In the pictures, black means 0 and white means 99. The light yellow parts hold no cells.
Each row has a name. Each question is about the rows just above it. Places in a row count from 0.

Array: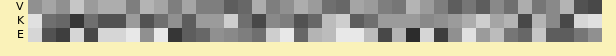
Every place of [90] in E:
7 9 18 22 23
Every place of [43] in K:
1 4 9 15 24
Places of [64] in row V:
1 9 11 23

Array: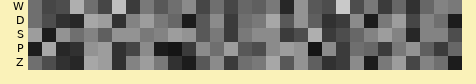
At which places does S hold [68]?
20
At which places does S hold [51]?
4 9 24 26 28 29
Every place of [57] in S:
2 6 7 11

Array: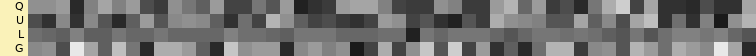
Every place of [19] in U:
1 3 14 23 29 45 47
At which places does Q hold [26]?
14 15 26 43
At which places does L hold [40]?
1 7 8 10 11 12 13 17 22 23 24 29 33 35 50
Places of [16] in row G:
8 13 18 35 51
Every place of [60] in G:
11 16 17 20 32 44 47

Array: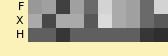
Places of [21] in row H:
2 8
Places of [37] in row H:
0 1 3 4 5 6 7
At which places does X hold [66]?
0 2 3 6
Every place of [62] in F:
1 3 7
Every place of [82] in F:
5 9
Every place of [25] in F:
2
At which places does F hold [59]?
0

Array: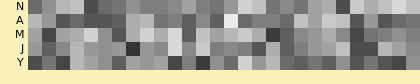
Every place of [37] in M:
11 18
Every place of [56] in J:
5

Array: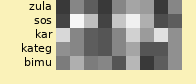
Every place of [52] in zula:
1 4 8
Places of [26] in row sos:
0 3
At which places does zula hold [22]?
0 3 7
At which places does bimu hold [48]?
0 2
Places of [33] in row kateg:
3 6 7

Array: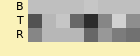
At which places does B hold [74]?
0 1 2 3 5 6 7
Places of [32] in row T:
0
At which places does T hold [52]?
5
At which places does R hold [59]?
5
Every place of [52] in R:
0

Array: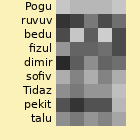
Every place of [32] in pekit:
0 2 3
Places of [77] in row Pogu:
0 4
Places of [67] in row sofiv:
0 2 4

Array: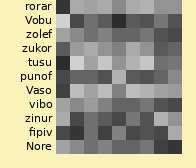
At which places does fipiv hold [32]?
6
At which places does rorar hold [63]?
2

